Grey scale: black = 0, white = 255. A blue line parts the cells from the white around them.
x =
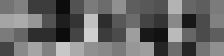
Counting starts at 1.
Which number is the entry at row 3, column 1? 123
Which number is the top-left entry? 116
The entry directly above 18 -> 52
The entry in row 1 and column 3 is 60
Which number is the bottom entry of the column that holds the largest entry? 144
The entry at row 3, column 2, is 102
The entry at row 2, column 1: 165
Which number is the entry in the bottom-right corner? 144
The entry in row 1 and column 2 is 129
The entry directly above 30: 12
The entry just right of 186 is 102
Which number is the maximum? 207
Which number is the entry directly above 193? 123
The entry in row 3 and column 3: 45
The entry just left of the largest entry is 68
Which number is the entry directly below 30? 12
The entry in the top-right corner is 123

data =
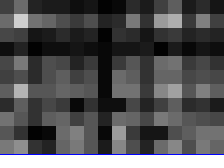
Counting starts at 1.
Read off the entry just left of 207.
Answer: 107
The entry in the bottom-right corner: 101
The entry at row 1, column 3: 35
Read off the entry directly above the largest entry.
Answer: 107
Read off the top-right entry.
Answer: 21
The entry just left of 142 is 121
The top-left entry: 64
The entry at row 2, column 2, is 207
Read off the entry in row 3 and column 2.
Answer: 64
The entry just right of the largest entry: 114
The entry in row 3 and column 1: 71

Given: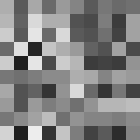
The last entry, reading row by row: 132
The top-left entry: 174
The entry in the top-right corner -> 112
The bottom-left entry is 211
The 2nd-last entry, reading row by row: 44
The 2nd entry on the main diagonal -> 98
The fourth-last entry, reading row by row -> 66
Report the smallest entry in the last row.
31
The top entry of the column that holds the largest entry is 168
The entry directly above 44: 125
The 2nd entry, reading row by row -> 90
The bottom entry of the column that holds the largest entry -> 237
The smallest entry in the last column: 66
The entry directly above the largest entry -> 162

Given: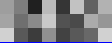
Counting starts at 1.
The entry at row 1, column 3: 32
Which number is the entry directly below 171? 104
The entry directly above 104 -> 171
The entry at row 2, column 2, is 111
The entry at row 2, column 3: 138
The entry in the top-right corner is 178
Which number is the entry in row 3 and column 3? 60

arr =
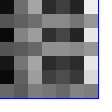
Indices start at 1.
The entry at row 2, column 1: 84
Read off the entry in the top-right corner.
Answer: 238
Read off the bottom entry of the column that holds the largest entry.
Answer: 125
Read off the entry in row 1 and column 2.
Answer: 110
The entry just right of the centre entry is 144
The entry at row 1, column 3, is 165
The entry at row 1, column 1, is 15
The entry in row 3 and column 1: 9
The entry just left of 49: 157
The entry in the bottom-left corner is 103
